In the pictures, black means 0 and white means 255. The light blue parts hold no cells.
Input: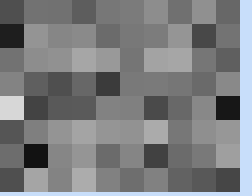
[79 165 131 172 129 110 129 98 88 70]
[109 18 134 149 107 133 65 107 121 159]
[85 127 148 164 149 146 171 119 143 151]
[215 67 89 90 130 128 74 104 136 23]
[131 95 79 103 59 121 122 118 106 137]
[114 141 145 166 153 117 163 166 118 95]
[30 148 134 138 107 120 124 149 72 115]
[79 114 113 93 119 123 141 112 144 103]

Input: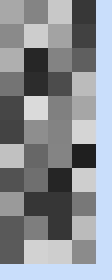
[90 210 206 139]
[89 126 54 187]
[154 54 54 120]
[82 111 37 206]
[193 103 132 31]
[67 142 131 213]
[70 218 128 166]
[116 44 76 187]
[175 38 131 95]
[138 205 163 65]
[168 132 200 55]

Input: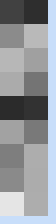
[229 173]
[138 172]
[126 173]
[162 121]
[43 50]
[171 116]
[183 160]
[139 185]
[65 46]

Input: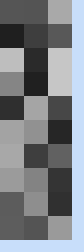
[93 84 154]
[92 142 48]
[155 131 52]
[168 62 97]
[163 145 38]
[47 165 71]
[133 32 198]
[190 42 198]
[31 62 88]
[85 84 169]

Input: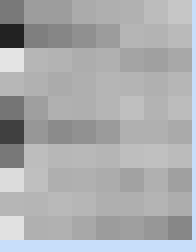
[225 176 177 168 156 159 151 135]
[182 181 185 182 175 175 180 173]
[220 191 175 176 172 162 176 160]
[120 189 183 184 181 190 192 187]
[64 151 139 145 155 176 176 170]
[117 159 176 175 181 191 179 188]
[183 177 171 175 181 180 176 182]
[228 182 179 173 176 164 160 168]
[34 127 134 144 156 181 179 186]
[121 157 157 171 175 177 188 198]

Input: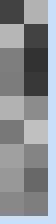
[136 126]
[151 104]
[159 132]
[121 192]
[177 139]
[125 57]
[127 51]
[181 67]
[66 178]

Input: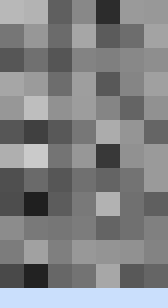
[73 33 102 115 167 88 101]
[123 161 127 152 148 144 131]
[140 121 118 123 100 112 128]
[77 30 92 120 177 111 95]
[78 106 86 111 100 115 153]
[175 201 116 150 56 144 154]
[86 64 88 119 172 149 101]
[151 190 145 156 133 99 144]
[166 155 108 158 87 132 159]
[86 112 84 131 126 136 141]
[117 150 107 166 90 109 163]
[184 179 95 136 44 153 152]

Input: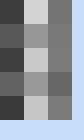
[59 198 122]
[97 154 104]
[63 200 123]
[89 150 120]
[60 210 115]

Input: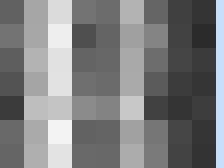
[101 175 227 105 104 172 122 67 51]
[105 170 243 98 100 161 118 70 53]
[59 190 196 139 131 200 65 52 61]
[83 165 226 111 107 170 91 60 53]
[94 179 225 100 103 169 109 69 59]
[115 167 238 79 100 160 132 66 43]
[97 166 219 115 108 179 101 64 52]
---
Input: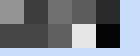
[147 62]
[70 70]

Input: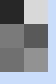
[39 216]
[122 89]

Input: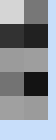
[213 119]
[50 33]

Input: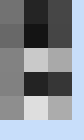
[114 36]
[104 20]

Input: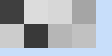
[63 220]
[204 57]

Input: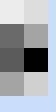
[236 220]
[105 164]

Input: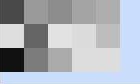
[73 154]
[222 100]

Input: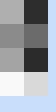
[175 46]
[139 107]

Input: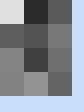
[224 42]
[95 84]
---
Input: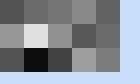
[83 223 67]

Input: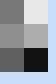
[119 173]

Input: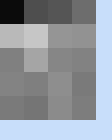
[11 198 134 122]

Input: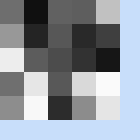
[110 36 76 217 229]

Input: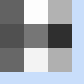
[98 118 176]

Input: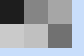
[29 192]

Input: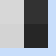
[215 38]

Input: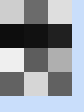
[206 17 175]
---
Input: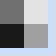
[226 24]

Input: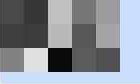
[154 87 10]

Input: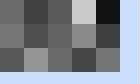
[18 136 106]

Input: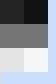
[17 117]

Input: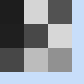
[82 72 71]

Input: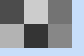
[115 52]

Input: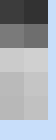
[50 122]

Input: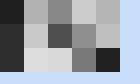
[180 143 217]

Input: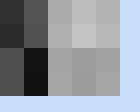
[179 195 164 17]
